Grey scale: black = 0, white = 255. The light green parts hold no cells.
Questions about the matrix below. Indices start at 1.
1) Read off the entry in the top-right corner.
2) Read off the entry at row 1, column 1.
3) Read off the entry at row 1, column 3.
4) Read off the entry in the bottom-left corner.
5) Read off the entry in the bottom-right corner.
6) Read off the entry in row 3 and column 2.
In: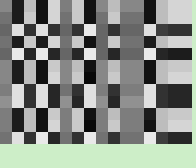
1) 213
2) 135
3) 189
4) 114
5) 38
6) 224

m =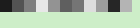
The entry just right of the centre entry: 117
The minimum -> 28
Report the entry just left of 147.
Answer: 231

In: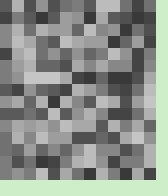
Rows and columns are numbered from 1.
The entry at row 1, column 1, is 90
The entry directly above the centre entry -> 68
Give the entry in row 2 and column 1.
68
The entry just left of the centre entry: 68
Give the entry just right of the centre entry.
157
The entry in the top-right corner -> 113
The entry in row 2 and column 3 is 90
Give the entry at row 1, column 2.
177
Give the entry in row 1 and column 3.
80
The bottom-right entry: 68
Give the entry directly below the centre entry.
135
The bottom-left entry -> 124
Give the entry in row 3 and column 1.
135

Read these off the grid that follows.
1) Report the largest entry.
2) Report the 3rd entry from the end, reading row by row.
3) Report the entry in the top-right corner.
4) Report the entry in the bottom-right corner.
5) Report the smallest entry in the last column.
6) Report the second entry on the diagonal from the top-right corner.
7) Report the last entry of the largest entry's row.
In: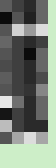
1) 231
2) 166
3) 102
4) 166
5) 42
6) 33
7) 102

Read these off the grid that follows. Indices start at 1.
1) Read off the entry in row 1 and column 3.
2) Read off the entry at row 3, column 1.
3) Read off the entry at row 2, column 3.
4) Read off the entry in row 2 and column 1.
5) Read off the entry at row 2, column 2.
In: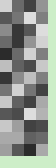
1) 66
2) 139
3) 221
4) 87
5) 117

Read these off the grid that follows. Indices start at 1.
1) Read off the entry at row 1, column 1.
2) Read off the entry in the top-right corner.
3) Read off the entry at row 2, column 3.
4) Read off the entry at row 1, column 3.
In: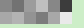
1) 135
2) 60
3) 147
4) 156

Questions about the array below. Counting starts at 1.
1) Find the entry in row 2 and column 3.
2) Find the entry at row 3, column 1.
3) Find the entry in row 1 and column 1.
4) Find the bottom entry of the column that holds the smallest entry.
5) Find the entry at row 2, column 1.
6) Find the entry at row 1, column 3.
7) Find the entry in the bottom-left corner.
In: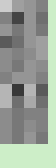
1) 149
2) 149
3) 204
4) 120
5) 129
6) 149
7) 140
